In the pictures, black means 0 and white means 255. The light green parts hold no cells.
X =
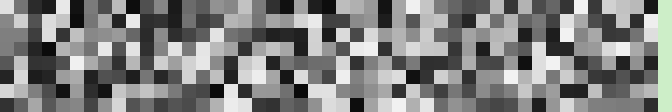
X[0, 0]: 224
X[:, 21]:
[162, 212, 32, 29, 95, 220, 10, 86]
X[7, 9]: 83
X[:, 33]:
[77, 37, 163, 156, 174, 48, 74, 128]
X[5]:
[36, 215, 28, 36, 157, 171, 33, 81, 75, 30, 118, 39, 81, 210, 108, 191, 31, 214, 237, 166, 22, 220, 124, 71, 238, 129, 158, 206, 220, 17, 51, 207, 166, 48, 146, 150, 242, 181, 223, 120, 204, 140, 56, 50, 82, 50, 100]
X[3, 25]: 234
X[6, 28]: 49
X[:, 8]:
[187, 35, 154, 83, 49, 75, 197, 214]
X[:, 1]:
[116, 208, 127, 97, 195, 215, 183, 98]
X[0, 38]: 75
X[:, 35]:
[187, 112, 181, 188, 70, 150, 107, 70]
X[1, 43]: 56
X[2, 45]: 115
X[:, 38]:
[75, 119, 112, 224, 222, 223, 128, 30]
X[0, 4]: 232
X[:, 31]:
[124, 195, 106, 197, 48, 207, 63, 108]
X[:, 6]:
[123, 118, 136, 114, 171, 33, 46, 68]
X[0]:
[224, 116, 43, 26, 232, 18, 123, 76, 187, 13, 80, 134, 26, 107, 91, 146, 135, 194, 122, 48, 16, 162, 30, 13, 189, 176, 153, 19, 165, 240, 197, 124, 101, 77, 83, 187, 54, 179, 75, 102, 52, 242, 57, 209, 194, 185, 22]
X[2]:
[127, 127, 62, 222, 52, 192, 136, 142, 154, 103, 42, 140, 46, 69, 93, 227, 114, 102, 60, 32, 39, 32, 210, 26, 218, 73, 216, 155, 179, 140, 204, 106, 97, 163, 140, 181, 187, 29, 112, 29, 242, 134, 168, 56, 59, 115, 222]
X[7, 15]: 178
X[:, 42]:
[57, 76, 168, 154, 84, 56, 191, 127]
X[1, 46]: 238
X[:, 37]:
[179, 98, 29, 90, 16, 181, 199, 149]
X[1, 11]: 50
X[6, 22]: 224
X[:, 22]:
[30, 234, 210, 209, 109, 124, 224, 145]
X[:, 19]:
[48, 165, 32, 193, 34, 166, 151, 50]
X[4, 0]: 87
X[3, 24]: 82

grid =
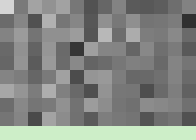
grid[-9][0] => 213
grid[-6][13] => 89
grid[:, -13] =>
[122, 134, 155, 145, 148, 125, 149, 136, 133]
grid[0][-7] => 102
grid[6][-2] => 126
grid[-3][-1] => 97
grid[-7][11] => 122
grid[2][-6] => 109
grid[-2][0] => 108
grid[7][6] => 156
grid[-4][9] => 104
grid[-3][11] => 106
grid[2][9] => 172
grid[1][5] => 134
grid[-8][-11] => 177
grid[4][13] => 117
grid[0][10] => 88
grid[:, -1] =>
[130, 48, 106, 89, 117, 106, 97, 112, 81]
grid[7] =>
[108, 136, 117, 122, 145, 114, 156, 141, 117, 112, 140, 136, 131, 112]
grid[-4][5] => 76
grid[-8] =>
[107, 134, 81, 177, 118, 134, 87, 144, 120, 143, 116, 118, 124, 48]
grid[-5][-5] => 128
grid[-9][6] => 82
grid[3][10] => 136
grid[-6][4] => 106
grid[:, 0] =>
[213, 107, 131, 105, 102, 132, 167, 108, 117]
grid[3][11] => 111
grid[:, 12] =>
[110, 124, 137, 123, 132, 131, 126, 131, 116]

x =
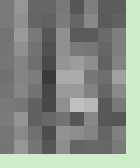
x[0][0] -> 122
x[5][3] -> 58
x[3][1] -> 143
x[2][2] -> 121
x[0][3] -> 102
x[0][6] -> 126
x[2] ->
[116, 153, 121, 86, 143, 90, 91, 107, 126]
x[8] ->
[123, 148, 97, 105, 115, 87, 135, 88, 86]
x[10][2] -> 117
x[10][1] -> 149
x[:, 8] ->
[93, 97, 126, 126, 130, 159, 137, 121, 86, 128, 122]
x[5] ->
[113, 132, 125, 58, 169, 170, 119, 110, 159]
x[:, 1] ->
[149, 144, 153, 143, 132, 132, 134, 119, 148, 137, 149]
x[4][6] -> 142
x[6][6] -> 130
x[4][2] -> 110
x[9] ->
[118, 137, 112, 77, 146, 141, 131, 100, 128]
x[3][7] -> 102
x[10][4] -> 141
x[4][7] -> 98
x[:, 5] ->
[86, 102, 90, 122, 156, 170, 153, 192, 87, 141, 100]
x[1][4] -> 123
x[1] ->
[122, 144, 101, 98, 123, 102, 136, 91, 97]
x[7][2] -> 97

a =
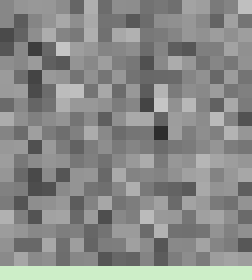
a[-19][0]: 135
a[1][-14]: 168
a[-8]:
[157, 120, 139, 149, 145, 119, 128, 114, 136, 153, 172, 122, 151, 145, 182, 165, 157, 150]
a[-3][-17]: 149
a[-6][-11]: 111
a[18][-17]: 166
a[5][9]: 115
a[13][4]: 138
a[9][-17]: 108
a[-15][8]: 127
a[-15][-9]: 119
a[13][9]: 175
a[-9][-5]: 123
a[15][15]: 165
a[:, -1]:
[191, 116, 158, 144, 146, 116, 128, 123, 82, 150, 118, 150, 167, 94, 147, 106, 144, 87, 157]
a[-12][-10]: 124
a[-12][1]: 136
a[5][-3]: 104
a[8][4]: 148
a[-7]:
[150, 105, 73, 139, 85, 148, 150, 104, 170, 131, 135, 131, 145, 161, 165, 131, 152, 167]
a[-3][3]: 138
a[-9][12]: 119
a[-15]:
[142, 136, 155, 96, 88, 148, 136, 158, 127, 119, 80, 137, 172, 151, 115, 134, 119, 146]
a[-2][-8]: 140
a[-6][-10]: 135
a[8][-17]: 144
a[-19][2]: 152
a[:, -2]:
[132, 161, 144, 163, 119, 156, 118, 169, 130, 179, 125, 157, 152, 150, 113, 143, 129, 124, 163]
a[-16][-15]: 104
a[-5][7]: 167
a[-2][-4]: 163
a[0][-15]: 151
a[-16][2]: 61
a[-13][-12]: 116

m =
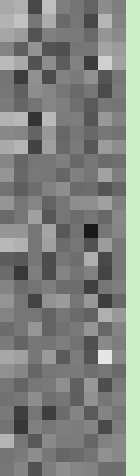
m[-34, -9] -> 169
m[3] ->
[131, 95, 147, 83, 80, 118, 118, 164, 155]
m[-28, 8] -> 123
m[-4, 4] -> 127
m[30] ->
[114, 55, 128, 118, 127, 125, 132, 74, 125]
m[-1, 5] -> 133
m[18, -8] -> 88
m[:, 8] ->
[126, 131, 138, 155, 162, 118, 123, 116, 130, 114, 141, 111, 127, 102, 127, 136, 133, 119, 119, 119, 126, 103, 153, 131, 125, 136, 106, 120, 130, 118, 125, 136, 136, 110]
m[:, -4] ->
[117, 118, 122, 118, 129, 123, 106, 111, 126, 119, 123, 104, 128, 107, 142, 109, 114, 118, 110, 117, 109, 118, 107, 121, 114, 125, 123, 96, 95, 132, 125, 124, 106, 133]
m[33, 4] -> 142
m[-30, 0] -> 187
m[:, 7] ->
[140, 182, 149, 164, 208, 85, 75, 119, 152, 118, 156, 107, 162, 85, 160, 104, 118, 156, 73, 68, 118, 63, 176, 103, 137, 230, 118, 78, 118, 131, 74, 129, 144, 109]
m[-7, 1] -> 100
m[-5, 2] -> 118
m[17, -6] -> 160
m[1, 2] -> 118
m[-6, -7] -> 141
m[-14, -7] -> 116
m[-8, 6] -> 111
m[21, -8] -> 118
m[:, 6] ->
[99, 71, 105, 118, 61, 144, 118, 90, 85, 104, 87, 118, 118, 109, 143, 118, 24, 81, 174, 129, 64, 152, 98, 149, 79, 84, 111, 151, 145, 90, 132, 102, 116, 129]
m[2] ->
[166, 156, 83, 128, 123, 122, 105, 149, 138]
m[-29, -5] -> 130

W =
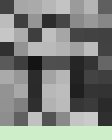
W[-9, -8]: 66
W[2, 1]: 172
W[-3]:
[147, 168, 42, 184, 189, 31, 52, 51]
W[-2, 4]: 187
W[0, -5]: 183
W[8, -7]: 96
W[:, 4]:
[195, 70, 166, 179, 78, 182, 189, 187, 138]
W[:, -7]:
[167, 63, 172, 147, 62, 151, 168, 129, 96]
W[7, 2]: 47
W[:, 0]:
[66, 188, 198, 48, 90, 170, 147, 146, 142]
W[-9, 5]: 155
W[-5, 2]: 20
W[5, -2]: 67
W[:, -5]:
[183, 44, 191, 186, 79, 163, 184, 178, 83]
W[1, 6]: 152

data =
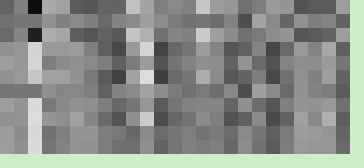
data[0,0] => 100
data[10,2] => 218
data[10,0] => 157
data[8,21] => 160
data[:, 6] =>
[85, 126, 85, 127, 137, 121, 127, 142, 133, 149, 146]
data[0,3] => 169
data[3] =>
[145, 150, 210, 154, 152, 155, 127, 96, 73, 153, 212, 68, 104, 117, 156, 132, 85, 97, 132, 71, 106, 153, 132, 167, 95]
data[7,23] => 152
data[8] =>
[145, 147, 220, 149, 143, 161, 133, 105, 83, 143, 203, 75, 104, 115, 139, 126, 83, 96, 139, 74, 99, 160, 135, 175, 94]
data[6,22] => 131
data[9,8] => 121
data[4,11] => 82
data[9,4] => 128
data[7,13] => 131
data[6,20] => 105
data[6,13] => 113
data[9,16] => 108
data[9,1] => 139
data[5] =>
[145, 152, 197, 160, 160, 146, 121, 90, 65, 163, 220, 64, 106, 118, 172, 139, 88, 99, 125, 73, 114, 145, 128, 158, 99]
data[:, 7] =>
[100, 105, 98, 96, 126, 90, 97, 126, 105, 126, 125]
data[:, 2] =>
[13, 117, 31, 210, 213, 197, 119, 217, 220, 216, 218]
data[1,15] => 109
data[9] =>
[156, 139, 216, 114, 128, 149, 149, 126, 121, 104, 138, 107, 119, 128, 115, 121, 108, 137, 119, 96, 123, 156, 154, 149, 101]
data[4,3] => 126
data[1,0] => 113
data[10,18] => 113
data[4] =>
[158, 150, 213, 126, 139, 144, 137, 126, 96, 124, 155, 82, 116, 131, 142, 140, 97, 147, 105, 82, 132, 142, 141, 154, 118]

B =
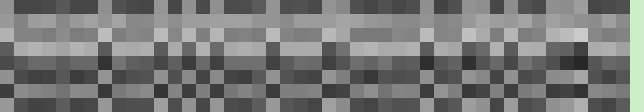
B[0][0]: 146
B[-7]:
[153, 132, 156, 159, 136, 153, 162, 148, 163, 136, 137, 154, 142, 157, 157, 159, 160, 160, 148, 147, 139, 156, 155, 155, 164, 160, 151, 147, 138, 137, 147, 133, 138, 152, 165, 157, 153, 163, 141, 160, 152, 144, 140, 159, 139]
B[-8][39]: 143
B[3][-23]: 171
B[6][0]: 62
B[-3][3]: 67
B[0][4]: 88
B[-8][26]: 70
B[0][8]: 81
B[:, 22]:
[74, 155, 128, 171, 106, 68, 131, 69]
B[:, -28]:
[77, 160, 130, 174, 111, 63, 132, 73]
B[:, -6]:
[143, 160, 177, 101, 80, 140, 60, 145]
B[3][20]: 171
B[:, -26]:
[148, 147, 186, 91, 66, 146, 60, 153]
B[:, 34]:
[142, 165, 170, 106, 83, 135, 68, 145]
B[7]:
[153, 80, 67, 69, 93, 68, 72, 151, 76, 80, 79, 159, 77, 146, 71, 150, 76, 73, 93, 153, 86, 79, 69, 160, 139, 76, 69, 89, 81, 82, 155, 76, 88, 158, 145, 69, 156, 77, 85, 145, 152, 175, 78, 69, 91]
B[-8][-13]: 80
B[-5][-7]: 173
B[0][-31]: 75
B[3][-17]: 171
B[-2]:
[62, 140, 133, 128, 115, 137, 136, 57, 121, 130, 138, 54, 132, 62, 127, 61, 119, 132, 117, 60, 127, 127, 131, 59, 67, 126, 142, 115, 132, 130, 61, 147, 127, 57, 68, 128, 63, 123, 132, 60, 66, 51, 136, 131, 121]
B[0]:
[146, 70, 70, 74, 88, 70, 71, 143, 81, 73, 70, 150, 71, 144, 75, 144, 76, 77, 90, 148, 79, 81, 74, 147, 136, 80, 70, 81, 70, 78, 143, 67, 80, 146, 142, 71, 141, 82, 74, 143, 141, 158, 70, 75, 79]
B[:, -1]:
[79, 139, 131, 160, 98, 85, 121, 91]
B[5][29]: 81
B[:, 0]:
[146, 153, 179, 92, 74, 145, 62, 153]
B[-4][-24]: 108
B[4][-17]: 90
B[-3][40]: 141
